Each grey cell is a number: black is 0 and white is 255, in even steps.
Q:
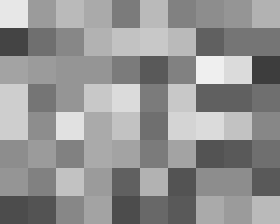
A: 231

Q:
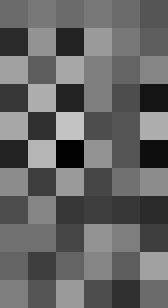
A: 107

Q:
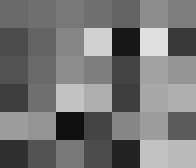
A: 105

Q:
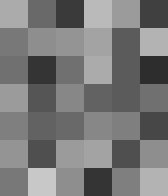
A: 171

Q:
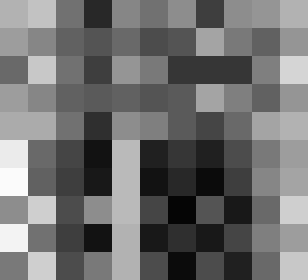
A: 178

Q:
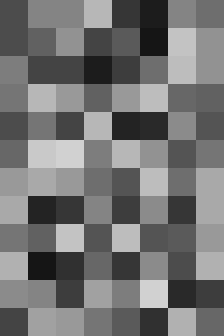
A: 76

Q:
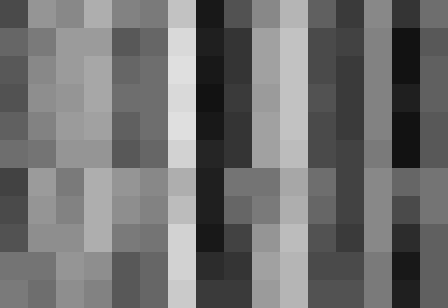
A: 74

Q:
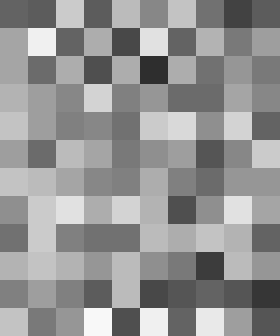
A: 99
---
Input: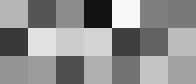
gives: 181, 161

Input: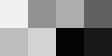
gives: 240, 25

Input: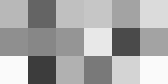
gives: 184, 250

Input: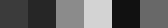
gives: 59, 104

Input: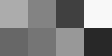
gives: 172, 40

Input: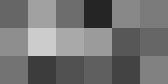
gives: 102, 129
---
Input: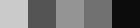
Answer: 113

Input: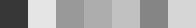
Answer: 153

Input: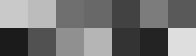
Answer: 51

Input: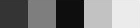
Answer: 126

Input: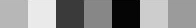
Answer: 135

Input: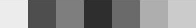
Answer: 106

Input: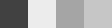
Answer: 198

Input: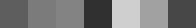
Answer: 94

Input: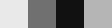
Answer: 181

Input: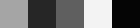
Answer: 95
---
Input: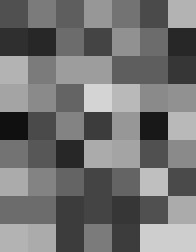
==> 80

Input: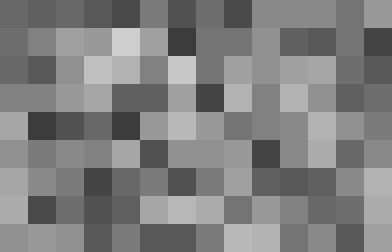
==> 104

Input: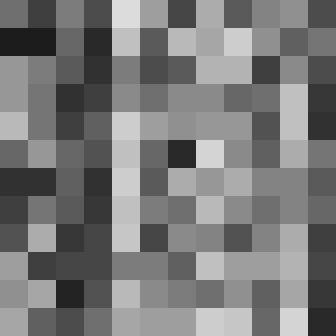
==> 111

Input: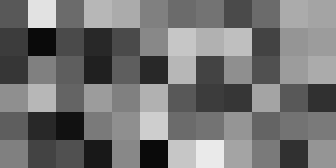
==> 88

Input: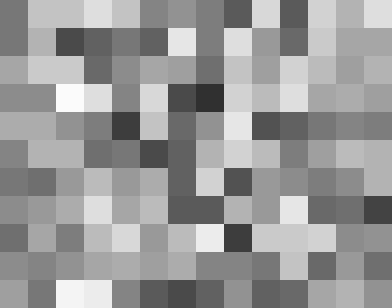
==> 119
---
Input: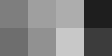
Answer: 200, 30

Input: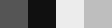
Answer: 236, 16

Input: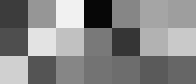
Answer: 241, 7

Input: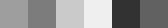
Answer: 239, 50

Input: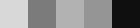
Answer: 216, 15

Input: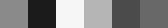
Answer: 246, 27

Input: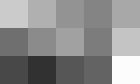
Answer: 252, 49
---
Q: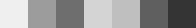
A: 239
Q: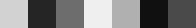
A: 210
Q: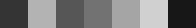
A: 52
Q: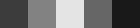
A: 60
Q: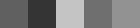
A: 96
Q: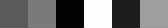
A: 89
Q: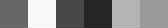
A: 103
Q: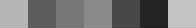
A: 181
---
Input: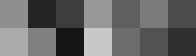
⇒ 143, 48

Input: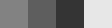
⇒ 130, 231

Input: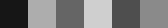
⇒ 22, 138

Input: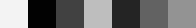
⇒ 243, 147

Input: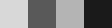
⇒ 216, 26

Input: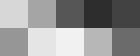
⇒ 215, 107

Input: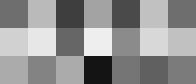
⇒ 110, 123

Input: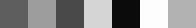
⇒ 94, 178

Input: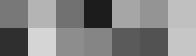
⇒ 120, 198

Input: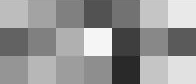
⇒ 189, 225
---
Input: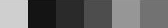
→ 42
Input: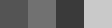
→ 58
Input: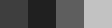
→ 94
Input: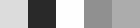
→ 254
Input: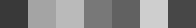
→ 186
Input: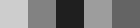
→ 31
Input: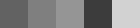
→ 149
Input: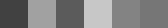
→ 91
